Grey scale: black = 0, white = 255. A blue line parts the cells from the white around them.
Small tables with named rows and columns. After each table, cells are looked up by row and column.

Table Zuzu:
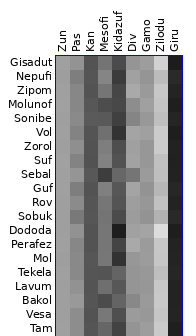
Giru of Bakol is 35
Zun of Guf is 160
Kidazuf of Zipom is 70
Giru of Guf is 39
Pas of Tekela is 137
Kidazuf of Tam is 67
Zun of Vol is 160
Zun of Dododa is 159
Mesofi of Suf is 130
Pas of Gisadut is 147
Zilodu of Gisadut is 209

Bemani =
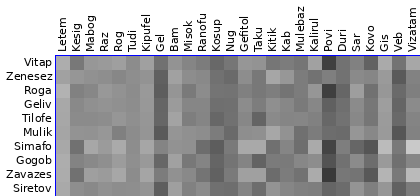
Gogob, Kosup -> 101
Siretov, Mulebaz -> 128
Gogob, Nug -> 116
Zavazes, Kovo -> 88
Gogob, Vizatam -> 134
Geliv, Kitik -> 143
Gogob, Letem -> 173
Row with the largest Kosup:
Mulik

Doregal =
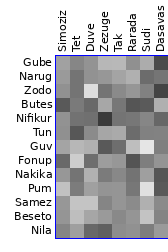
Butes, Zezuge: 167
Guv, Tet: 183
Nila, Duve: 104
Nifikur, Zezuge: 58
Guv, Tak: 110
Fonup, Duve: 110
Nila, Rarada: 145
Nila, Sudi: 125
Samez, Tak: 149
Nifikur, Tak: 116
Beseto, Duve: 166

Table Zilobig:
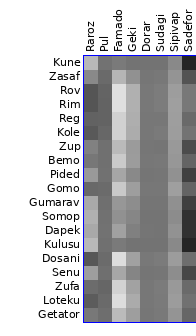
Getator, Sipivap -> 148
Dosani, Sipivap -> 156
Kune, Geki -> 115
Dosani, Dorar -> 120
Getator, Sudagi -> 121
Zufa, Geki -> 162
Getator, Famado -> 187
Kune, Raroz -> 184
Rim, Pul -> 99
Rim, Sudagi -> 124
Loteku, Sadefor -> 113
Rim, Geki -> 176
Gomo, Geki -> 158
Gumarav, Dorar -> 117
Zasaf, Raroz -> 137
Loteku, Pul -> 106
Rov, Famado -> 223
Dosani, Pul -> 107
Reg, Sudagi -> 119
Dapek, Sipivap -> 146

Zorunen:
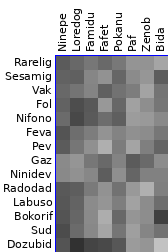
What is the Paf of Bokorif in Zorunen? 149
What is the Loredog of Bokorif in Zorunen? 102
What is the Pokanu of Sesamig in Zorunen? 102
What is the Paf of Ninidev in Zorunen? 101
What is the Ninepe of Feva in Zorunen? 84
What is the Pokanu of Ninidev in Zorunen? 143
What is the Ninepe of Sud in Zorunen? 76
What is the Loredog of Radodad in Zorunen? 94
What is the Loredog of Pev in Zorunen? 118
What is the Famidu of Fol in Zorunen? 88
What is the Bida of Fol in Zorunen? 118
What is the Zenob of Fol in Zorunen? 142
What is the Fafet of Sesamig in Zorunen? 146
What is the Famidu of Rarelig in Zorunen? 119
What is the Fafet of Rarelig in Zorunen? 105

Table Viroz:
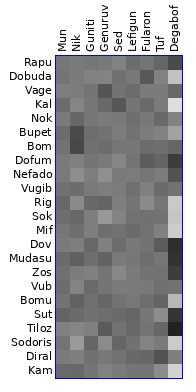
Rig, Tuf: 118
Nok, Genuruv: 123
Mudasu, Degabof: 50
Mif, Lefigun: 107
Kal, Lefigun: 117
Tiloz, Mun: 128
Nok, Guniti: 119
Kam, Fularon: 116
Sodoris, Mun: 116
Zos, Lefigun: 122
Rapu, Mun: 119
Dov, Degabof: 46
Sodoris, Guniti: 102
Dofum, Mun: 122
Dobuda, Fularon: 88
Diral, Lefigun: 105
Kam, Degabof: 209
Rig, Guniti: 104
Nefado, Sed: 123
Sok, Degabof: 197

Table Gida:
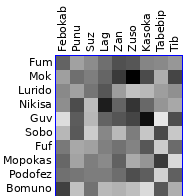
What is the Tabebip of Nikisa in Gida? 149
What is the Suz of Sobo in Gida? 204
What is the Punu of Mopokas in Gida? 163
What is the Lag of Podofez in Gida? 125
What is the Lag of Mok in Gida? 101
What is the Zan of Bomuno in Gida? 178
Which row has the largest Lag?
Bomuno

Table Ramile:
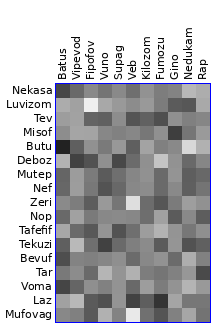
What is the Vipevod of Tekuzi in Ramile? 185
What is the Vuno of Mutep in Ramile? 91
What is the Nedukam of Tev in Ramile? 128
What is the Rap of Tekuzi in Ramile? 96
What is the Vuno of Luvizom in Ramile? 168
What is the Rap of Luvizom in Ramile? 169
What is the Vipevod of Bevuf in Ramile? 131
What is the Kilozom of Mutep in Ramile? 145
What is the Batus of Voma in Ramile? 69
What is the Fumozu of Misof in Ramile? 144

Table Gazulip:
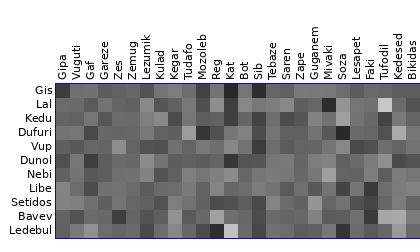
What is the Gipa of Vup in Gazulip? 95
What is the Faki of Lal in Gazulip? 113
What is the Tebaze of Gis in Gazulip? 102
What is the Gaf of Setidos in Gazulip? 111
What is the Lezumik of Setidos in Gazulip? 96
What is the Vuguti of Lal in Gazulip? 106
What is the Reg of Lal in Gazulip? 141
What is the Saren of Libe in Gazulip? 90
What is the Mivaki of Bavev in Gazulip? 92
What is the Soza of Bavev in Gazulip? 94
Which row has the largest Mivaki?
Nebi

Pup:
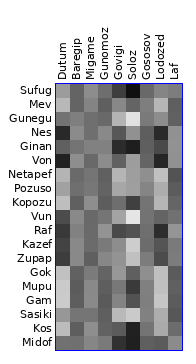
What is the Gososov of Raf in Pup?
111
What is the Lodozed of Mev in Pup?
182
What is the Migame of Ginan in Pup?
129
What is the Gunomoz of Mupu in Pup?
94
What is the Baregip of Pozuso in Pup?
111
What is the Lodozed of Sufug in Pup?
133
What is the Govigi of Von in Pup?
97
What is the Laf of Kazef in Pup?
122
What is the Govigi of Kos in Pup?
91

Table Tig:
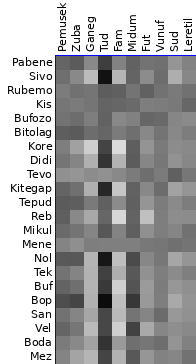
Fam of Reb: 215
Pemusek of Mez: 132
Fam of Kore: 219
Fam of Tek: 174
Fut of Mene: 120
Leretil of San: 145
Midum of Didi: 92
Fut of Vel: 169
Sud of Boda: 148
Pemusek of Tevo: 144
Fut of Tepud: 149
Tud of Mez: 68
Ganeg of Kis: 117
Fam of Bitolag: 123
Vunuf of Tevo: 123
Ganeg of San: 166
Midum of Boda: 111
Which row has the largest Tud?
Tevo

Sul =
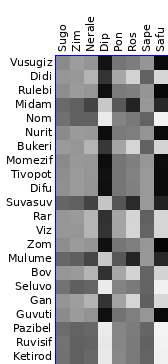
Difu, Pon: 118
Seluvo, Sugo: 114
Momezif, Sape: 150
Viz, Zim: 150
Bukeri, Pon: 164
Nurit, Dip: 13
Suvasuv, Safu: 34
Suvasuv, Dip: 197
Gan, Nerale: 179
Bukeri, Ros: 213
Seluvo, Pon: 131
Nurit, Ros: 126
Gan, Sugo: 149
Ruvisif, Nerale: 99
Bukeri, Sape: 98
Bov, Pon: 167

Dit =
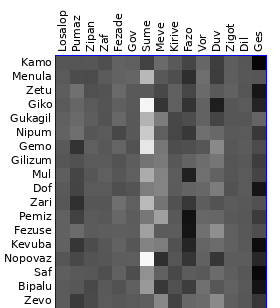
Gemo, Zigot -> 87
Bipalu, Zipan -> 72
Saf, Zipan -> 87
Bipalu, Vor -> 112
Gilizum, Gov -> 93
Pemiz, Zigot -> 89
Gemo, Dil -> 91
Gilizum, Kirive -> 87
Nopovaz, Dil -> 92
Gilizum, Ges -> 61
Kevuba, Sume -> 131
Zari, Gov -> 95
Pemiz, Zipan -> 90
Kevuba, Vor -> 100
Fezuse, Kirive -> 92
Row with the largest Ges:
Gukagil

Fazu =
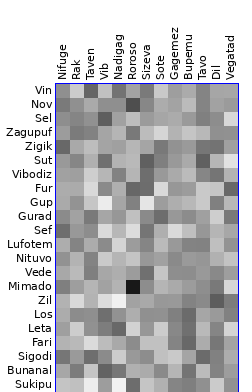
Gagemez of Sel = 171
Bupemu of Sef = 191
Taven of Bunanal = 197
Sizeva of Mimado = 141
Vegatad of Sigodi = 173
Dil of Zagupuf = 144
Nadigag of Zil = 241
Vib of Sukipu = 157
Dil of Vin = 166
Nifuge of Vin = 143
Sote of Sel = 166

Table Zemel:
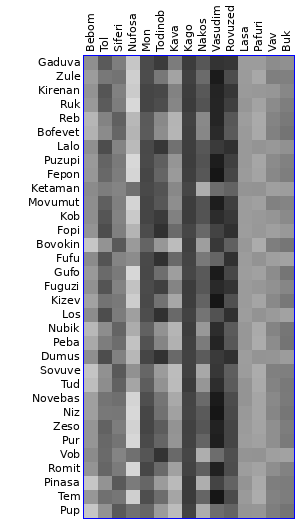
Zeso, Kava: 147
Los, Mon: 77
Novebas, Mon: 79
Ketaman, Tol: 125
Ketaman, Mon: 73
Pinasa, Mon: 102
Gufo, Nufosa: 215
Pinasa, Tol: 147
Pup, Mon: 102
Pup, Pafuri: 150
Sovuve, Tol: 145
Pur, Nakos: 100
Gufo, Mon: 72
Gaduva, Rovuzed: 54
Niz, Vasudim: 22
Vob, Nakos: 174
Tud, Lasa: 148

